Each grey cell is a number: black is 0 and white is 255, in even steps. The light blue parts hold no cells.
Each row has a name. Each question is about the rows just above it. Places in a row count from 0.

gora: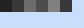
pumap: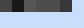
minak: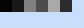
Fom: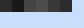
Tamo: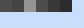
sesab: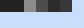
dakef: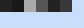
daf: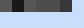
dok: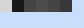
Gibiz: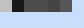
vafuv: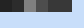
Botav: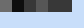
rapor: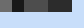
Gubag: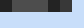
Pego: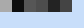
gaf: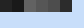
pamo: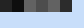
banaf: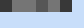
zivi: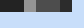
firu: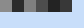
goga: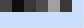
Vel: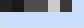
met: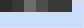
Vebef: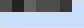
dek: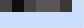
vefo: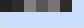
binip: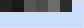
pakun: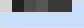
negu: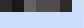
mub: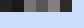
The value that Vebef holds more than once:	[77]
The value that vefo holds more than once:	[44]
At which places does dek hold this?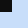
1
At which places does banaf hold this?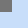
1 2 4

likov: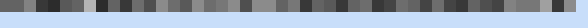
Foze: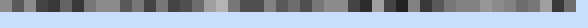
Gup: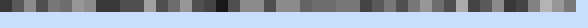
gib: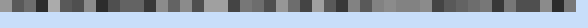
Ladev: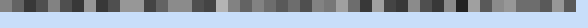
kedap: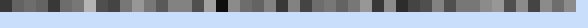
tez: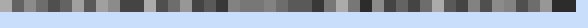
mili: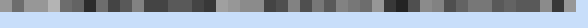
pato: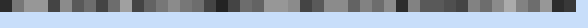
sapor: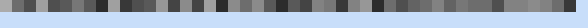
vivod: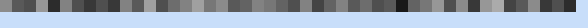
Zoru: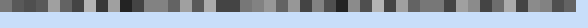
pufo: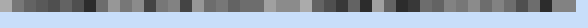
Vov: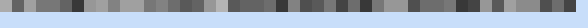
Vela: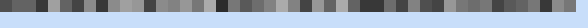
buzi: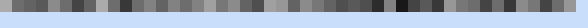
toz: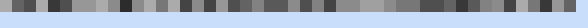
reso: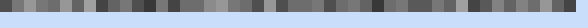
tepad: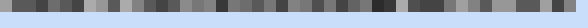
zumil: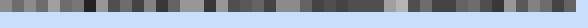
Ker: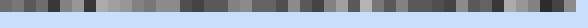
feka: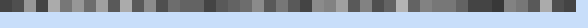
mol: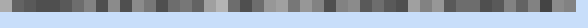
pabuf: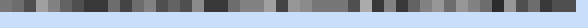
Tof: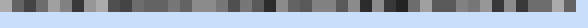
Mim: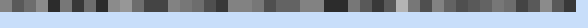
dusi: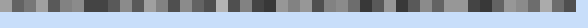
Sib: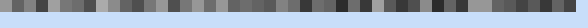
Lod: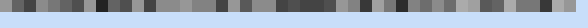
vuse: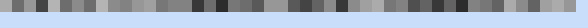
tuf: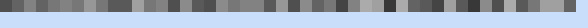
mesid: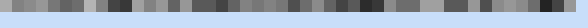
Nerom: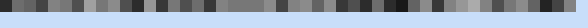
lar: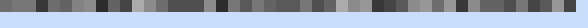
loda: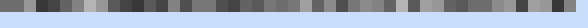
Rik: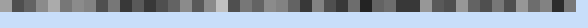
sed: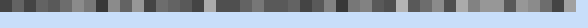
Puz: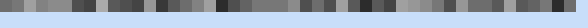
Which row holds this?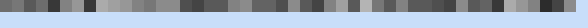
Ker
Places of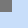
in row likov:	18 24 43 44
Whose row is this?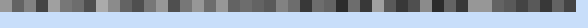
Sib

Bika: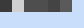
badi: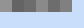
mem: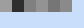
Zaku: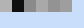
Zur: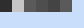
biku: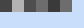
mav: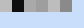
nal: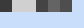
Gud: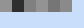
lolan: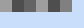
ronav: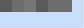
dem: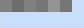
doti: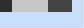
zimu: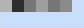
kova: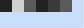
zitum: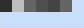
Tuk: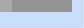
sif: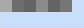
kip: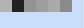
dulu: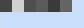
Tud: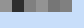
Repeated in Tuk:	[147]
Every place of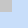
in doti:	1 2 3
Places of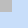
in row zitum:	1
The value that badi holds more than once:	[109]
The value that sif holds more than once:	[100]
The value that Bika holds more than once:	[78]

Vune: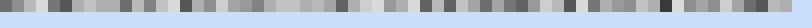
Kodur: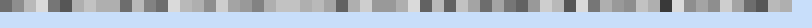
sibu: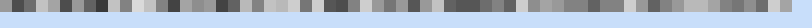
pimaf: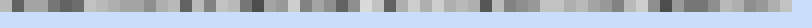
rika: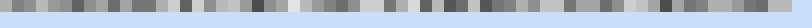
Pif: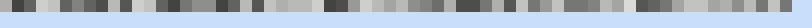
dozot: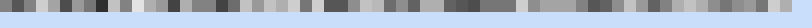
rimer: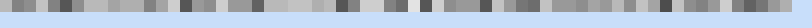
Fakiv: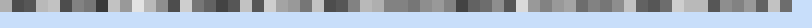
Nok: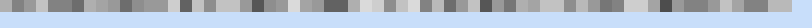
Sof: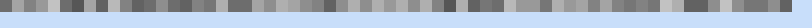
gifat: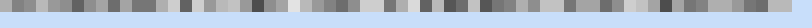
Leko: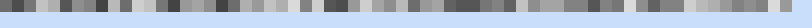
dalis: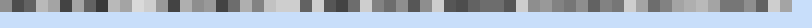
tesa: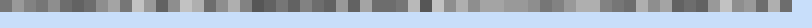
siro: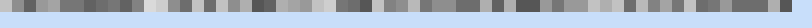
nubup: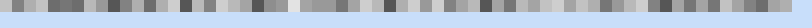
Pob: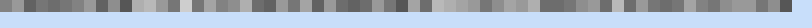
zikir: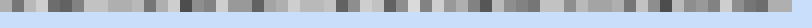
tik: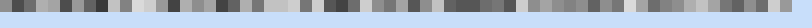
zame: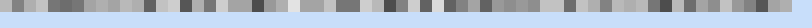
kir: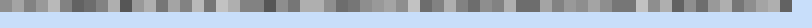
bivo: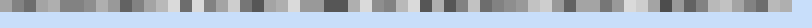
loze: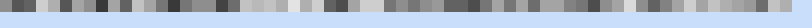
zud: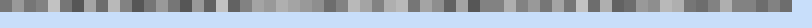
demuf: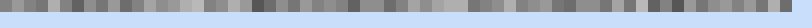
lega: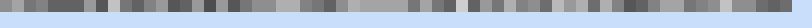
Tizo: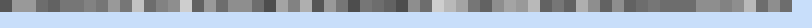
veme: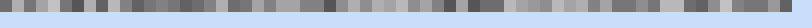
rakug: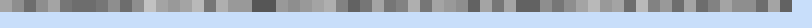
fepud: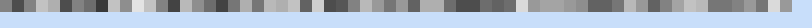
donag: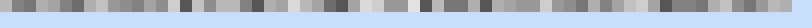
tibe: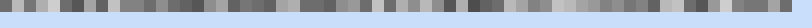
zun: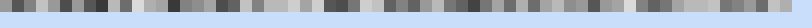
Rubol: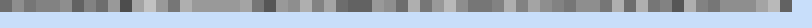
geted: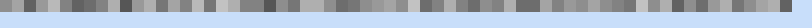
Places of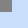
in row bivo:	1 5 6 11 17 32 38 41 58 62
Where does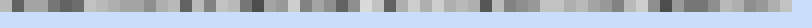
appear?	pimaf
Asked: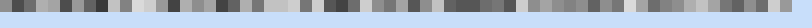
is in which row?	tik
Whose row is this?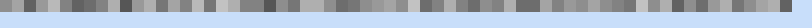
geted
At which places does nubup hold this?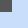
9 15 21 32 40 55
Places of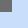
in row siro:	8 15 17 29 38 39 52 58 61 62 63

